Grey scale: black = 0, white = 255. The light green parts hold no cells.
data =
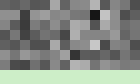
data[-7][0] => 100
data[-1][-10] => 87
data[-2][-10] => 121
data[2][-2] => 109
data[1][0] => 144
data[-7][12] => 119
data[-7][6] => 99
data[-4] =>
[84, 119, 66, 92, 115, 107, 71, 175, 134, 133, 133, 153, 101, 117]
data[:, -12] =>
[104, 62, 59, 66, 111, 151, 70]
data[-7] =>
[100, 93, 104, 86, 89, 167, 99, 136, 138, 180, 88, 134, 119, 78]
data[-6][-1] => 95
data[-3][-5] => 199
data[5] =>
[144, 118, 151, 136, 121, 133, 160, 52, 92, 89, 103, 85, 117, 97]
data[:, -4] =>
[88, 195, 170, 133, 74, 103, 147]
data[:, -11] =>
[86, 148, 124, 92, 79, 136, 112]
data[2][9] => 83
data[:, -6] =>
[138, 117, 163, 134, 141, 92, 171]
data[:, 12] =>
[119, 78, 109, 101, 125, 117, 122]
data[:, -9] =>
[167, 135, 141, 107, 169, 133, 137]
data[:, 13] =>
[78, 95, 118, 117, 78, 97, 125]
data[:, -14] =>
[100, 144, 133, 84, 96, 144, 124]

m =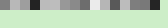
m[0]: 128
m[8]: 109
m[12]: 188
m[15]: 37
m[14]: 121

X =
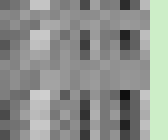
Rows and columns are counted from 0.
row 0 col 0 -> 102
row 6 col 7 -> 143
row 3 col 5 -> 145
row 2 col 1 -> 142
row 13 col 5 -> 125
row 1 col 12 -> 147
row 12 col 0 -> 109
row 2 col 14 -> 146
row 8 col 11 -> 144
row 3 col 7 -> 142
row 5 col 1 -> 133
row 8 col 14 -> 146
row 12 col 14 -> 191
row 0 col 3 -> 196
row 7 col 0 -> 129
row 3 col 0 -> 110
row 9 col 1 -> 110
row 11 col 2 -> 159
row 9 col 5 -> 156
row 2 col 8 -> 150
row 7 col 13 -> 149
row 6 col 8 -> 139
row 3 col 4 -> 200
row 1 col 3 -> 141
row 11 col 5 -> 120
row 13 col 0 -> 80
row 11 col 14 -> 172
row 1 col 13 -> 148
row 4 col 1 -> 120
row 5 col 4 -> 162
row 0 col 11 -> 126
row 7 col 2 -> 131
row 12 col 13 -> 97
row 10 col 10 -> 121
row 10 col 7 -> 136
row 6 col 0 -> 138
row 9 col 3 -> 203

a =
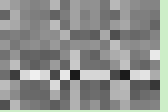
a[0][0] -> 177
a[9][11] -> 179
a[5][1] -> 148
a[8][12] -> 188
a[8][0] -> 188
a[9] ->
[167, 138, 105, 105, 103, 170, 102, 176, 103, 109, 102, 179, 181, 94, 108, 115]
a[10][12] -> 169
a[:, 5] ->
[181, 98, 187, 141, 153, 97, 155, 72, 217, 170, 93]
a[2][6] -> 113
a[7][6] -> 231
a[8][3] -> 101
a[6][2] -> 112
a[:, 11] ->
[184, 105, 155, 79, 190, 172, 145, 72, 176, 179, 131]
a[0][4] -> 136
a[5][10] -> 150
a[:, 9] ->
[145, 144, 143, 92, 147, 98, 112, 214, 107, 109, 148]
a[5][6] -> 139
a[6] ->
[141, 189, 112, 95, 111, 155, 100, 201, 112, 112, 108, 145, 193, 113, 101, 131]
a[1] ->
[100, 173, 133, 126, 122, 98, 125, 162, 127, 144, 113, 105, 158, 126, 127, 119]
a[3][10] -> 168
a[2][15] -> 101
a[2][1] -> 168
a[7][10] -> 213
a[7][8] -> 215
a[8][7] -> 173

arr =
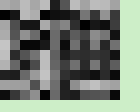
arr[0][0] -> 172
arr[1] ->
[2, 21, 185, 174, 4, 15, 19, 32, 118, 53, 147, 57]
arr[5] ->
[191, 42, 84, 115, 189, 96, 30, 48, 45, 52, 47, 18]
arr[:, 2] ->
[187, 185, 21, 145, 6, 84, 24, 105, 157, 102]
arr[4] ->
[197, 111, 6, 8, 24, 108, 12, 112, 41, 125, 38, 113]
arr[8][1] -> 159
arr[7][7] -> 35
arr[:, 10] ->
[186, 147, 14, 118, 38, 47, 46, 43, 169, 87]
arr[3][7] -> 92
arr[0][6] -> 85
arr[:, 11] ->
[163, 57, 61, 18, 113, 18, 93, 11, 162, 9]
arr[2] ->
[166, 78, 21, 21, 170, 113, 133, 46, 1, 23, 14, 61]
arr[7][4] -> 195
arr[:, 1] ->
[163, 21, 78, 84, 111, 42, 103, 29, 159, 55]
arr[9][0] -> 13
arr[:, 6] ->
[85, 19, 133, 46, 12, 30, 62, 48, 30, 34]
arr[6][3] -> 75
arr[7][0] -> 32
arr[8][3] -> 80
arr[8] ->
[161, 159, 157, 80, 171, 110, 30, 143, 175, 192, 169, 162]
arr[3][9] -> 140

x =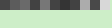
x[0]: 70
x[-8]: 66
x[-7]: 119
